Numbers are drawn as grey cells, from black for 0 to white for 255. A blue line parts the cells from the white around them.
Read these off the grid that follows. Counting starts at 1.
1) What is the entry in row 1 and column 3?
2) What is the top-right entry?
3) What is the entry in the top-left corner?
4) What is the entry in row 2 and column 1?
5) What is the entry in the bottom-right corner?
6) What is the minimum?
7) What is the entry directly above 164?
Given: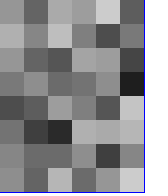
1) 170
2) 93
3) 150
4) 176
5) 204
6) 30
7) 127

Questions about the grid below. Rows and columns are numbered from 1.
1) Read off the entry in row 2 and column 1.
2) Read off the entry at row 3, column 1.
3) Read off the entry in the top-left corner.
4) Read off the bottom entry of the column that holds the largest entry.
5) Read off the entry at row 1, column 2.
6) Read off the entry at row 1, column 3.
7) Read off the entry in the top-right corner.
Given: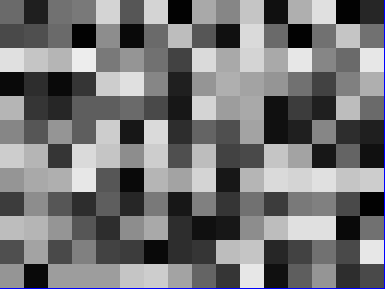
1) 73
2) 224
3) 106
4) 157
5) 31
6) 113
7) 38

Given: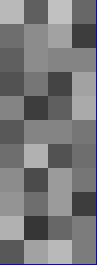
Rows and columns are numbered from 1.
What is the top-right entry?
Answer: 103
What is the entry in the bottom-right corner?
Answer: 124
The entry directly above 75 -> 177
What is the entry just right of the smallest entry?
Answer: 103
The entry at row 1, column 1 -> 185
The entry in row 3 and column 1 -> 95
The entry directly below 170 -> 118
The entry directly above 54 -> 110
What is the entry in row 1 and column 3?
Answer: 193
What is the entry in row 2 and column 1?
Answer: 110
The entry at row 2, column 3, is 162
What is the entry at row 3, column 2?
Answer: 140
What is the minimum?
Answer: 54

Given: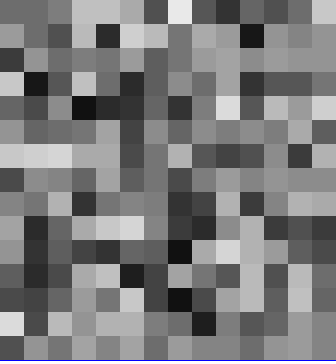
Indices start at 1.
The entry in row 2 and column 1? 155
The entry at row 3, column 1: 59
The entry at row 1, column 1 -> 109
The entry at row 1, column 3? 125
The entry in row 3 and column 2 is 148
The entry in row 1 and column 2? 109
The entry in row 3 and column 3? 109
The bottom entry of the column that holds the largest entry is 155
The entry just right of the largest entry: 86
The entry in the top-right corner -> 200
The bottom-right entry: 132
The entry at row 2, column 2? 109
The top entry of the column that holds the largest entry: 233
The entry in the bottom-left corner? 80
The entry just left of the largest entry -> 80

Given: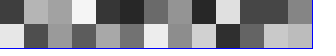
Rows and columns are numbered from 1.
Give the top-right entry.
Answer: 133
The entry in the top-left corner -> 62
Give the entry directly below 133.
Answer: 188
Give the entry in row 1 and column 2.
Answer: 181
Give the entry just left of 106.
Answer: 39
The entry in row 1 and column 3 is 162
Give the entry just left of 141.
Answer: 237

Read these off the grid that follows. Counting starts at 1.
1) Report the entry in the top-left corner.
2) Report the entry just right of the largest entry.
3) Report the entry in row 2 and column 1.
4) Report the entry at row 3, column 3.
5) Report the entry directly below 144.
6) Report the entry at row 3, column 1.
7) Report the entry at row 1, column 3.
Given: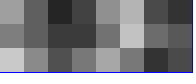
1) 159
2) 138
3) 126
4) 80
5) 114
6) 201
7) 37

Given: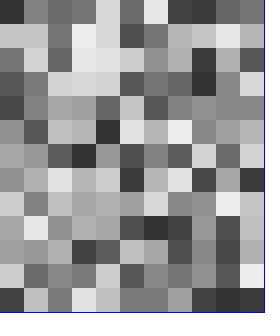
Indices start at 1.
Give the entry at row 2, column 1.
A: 198
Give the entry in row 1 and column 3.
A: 108
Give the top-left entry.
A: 52
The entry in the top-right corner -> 115
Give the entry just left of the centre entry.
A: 152
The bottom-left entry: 65
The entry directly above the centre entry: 225
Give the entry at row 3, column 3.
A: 101
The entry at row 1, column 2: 129
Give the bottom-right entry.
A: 59
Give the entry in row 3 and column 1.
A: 115

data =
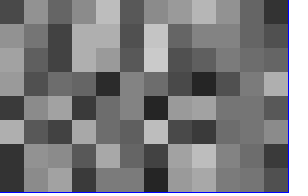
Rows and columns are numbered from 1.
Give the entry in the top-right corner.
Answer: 51
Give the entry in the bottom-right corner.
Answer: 80
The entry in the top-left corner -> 73
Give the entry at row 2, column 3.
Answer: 66
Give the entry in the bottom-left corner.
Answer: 51
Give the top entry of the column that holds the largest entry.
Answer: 139
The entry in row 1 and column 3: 101
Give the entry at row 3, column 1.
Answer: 162
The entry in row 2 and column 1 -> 146
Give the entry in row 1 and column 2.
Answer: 146
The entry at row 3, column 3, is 66
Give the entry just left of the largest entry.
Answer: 88
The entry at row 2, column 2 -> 117
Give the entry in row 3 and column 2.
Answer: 95

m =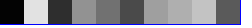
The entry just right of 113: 74
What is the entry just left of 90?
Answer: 195

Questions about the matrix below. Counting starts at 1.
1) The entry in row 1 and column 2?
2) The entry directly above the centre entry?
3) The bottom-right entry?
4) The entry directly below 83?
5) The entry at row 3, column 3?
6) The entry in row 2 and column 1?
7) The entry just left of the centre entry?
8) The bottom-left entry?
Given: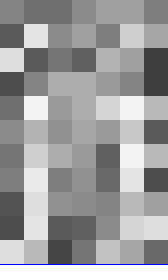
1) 112
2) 173
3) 104
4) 76
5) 118
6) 90
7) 145
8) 221

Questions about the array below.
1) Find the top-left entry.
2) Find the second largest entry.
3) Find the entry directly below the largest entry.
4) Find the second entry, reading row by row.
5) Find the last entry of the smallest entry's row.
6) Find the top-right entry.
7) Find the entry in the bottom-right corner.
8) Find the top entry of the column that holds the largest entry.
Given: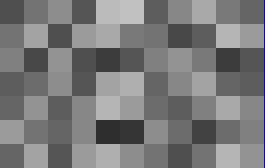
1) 79
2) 187
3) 121
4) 115
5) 128
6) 101
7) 147
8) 193

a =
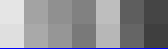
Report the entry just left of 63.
101
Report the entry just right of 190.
94
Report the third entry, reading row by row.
144
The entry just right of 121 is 183

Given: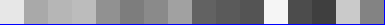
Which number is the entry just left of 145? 188
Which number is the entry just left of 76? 245
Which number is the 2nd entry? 169
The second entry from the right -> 202
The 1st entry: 231

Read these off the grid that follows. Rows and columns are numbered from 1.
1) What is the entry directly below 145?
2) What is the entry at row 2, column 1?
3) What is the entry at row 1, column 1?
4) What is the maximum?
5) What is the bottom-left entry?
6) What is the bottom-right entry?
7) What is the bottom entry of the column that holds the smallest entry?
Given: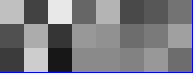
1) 138
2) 80
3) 192
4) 232
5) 59
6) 109
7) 23
